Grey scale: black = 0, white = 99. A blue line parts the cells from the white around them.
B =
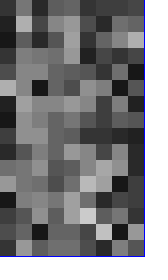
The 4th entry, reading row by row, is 36
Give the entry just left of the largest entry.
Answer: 62
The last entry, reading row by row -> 33
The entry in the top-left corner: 20
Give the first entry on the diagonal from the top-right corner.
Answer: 27
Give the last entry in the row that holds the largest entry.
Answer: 20
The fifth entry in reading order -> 39
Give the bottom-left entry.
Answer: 20
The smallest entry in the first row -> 16
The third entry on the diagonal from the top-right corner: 39
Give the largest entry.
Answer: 79
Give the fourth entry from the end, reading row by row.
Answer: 30
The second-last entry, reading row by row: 49
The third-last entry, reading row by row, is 16
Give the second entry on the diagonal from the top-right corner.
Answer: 43
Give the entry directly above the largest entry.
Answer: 43
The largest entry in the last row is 59
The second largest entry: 75
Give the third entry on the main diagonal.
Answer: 16
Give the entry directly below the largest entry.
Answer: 27
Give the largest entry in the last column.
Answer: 68
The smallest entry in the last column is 9
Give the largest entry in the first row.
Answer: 46
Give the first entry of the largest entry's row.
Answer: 24

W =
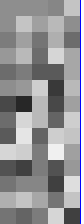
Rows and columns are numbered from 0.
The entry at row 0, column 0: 55
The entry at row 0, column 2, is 55
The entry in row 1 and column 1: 76
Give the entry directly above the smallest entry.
59
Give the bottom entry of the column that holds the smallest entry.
39
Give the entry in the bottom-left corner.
45
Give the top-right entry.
76
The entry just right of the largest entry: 62
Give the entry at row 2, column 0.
48
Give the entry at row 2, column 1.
62
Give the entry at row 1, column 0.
55
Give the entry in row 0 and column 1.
55
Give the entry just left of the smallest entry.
28
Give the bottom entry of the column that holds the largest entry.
83
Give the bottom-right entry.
25
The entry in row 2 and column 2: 45
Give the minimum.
15
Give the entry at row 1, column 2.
62
